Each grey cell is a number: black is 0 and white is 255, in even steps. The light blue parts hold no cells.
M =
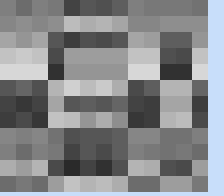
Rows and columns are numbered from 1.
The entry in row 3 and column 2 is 149
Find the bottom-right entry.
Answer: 120
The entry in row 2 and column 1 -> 134
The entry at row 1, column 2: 108
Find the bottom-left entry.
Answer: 108
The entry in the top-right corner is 114
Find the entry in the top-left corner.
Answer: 127
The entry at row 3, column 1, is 165
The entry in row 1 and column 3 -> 127
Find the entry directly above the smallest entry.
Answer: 67
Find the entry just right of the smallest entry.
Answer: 67

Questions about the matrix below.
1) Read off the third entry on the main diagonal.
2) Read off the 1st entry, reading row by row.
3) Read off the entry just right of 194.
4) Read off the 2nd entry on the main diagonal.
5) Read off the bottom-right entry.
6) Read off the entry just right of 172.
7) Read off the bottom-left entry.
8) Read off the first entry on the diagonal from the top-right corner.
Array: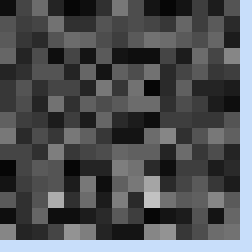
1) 42
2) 14
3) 114
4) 62
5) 114
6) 48
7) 134
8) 84

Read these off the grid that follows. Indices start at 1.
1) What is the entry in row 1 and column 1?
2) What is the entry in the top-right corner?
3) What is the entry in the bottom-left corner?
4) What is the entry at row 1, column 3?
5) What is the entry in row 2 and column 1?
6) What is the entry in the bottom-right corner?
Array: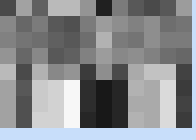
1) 74
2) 156
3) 162
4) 96
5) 136
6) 59

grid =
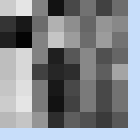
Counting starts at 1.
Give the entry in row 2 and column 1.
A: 52
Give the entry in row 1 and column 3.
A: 130
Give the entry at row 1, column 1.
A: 204
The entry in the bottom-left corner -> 184
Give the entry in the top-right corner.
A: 108
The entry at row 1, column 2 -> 229
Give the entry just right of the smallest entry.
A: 130
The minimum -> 4
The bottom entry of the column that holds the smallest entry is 197
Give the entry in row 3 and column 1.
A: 31
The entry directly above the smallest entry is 24

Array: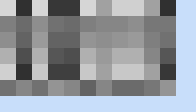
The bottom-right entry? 148
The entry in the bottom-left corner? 113
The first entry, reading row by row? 214
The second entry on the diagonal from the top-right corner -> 119
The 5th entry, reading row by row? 55
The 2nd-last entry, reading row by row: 119
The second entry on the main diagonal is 107
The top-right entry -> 48
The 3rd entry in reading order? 214
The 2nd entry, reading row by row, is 48
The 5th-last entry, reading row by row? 134
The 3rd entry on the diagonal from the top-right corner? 154

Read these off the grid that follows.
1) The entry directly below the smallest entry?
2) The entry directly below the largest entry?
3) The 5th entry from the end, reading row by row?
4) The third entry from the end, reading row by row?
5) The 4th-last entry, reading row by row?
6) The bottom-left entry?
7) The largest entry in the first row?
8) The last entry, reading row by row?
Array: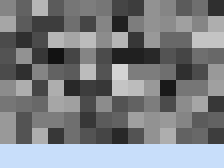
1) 98
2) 196
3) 146
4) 98
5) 174
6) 153
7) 182
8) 61

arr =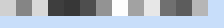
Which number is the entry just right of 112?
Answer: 92
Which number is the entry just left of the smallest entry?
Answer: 62

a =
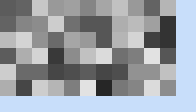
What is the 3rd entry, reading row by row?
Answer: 199
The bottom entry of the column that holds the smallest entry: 38
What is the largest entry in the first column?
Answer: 205
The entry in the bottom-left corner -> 174
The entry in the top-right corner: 181
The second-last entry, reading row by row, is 219
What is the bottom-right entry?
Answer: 140
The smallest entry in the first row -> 92
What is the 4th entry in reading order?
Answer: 153
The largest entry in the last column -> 193
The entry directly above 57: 106
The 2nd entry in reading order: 99

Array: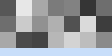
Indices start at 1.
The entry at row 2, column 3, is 145
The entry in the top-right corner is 110
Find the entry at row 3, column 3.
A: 68
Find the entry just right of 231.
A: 168
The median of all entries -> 138
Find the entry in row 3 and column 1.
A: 168

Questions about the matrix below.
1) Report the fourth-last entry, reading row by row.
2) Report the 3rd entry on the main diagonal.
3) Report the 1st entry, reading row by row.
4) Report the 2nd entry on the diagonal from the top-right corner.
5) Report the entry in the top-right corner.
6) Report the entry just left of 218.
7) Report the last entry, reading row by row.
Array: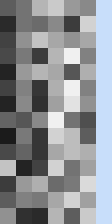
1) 42
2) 195
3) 93
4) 60
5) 137
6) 121
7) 202

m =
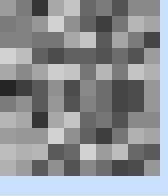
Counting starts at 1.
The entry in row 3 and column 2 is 129
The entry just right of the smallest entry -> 61
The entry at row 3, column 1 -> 129
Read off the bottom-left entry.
177
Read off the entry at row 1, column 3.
53
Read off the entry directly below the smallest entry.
122
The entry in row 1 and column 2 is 122
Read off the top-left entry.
156
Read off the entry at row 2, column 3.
150
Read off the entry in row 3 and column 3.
116
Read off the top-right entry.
137
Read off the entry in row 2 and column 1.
122

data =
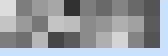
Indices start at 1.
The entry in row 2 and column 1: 198
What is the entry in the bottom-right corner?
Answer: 84
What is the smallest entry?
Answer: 49
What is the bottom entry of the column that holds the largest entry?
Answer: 125
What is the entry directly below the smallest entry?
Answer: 190
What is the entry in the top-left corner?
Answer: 220
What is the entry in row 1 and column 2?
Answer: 125
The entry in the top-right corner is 84
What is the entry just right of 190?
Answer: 140
